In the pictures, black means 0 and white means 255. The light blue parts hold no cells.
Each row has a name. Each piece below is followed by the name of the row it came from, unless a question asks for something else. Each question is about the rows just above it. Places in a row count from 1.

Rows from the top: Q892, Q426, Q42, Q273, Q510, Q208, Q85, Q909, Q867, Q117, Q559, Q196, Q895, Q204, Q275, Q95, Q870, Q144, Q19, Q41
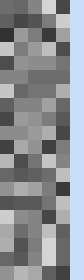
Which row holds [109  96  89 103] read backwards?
Q895
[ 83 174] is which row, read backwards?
Q144
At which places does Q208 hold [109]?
3 4 5
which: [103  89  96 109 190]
Q895

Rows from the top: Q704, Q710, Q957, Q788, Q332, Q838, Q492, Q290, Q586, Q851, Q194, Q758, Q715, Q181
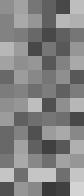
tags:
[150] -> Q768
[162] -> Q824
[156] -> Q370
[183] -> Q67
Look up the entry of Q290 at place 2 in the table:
Q768
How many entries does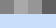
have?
4
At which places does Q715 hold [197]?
1 3 4 6

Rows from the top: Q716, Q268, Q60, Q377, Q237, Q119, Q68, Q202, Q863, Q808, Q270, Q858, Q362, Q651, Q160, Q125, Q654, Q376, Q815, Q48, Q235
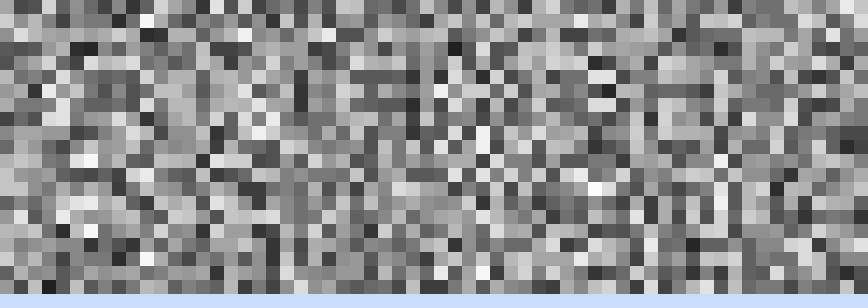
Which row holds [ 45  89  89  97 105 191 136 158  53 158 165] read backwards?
Q202
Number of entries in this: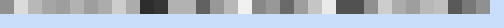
35
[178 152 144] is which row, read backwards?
Q125

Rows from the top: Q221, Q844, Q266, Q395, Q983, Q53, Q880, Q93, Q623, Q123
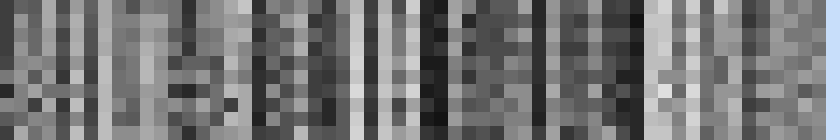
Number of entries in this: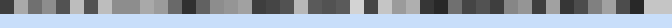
48
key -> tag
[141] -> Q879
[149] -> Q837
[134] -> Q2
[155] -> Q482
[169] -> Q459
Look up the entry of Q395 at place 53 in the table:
Q879
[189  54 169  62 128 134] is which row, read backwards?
Q93
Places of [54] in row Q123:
31 41
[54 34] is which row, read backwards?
Q844

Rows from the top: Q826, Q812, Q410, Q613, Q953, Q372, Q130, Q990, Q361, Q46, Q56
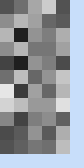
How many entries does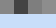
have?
4
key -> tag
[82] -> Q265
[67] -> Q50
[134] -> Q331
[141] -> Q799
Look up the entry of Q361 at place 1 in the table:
Q331
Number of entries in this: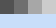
4
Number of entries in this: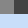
2
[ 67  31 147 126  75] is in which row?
Q953
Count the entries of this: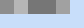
5
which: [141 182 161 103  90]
Q812

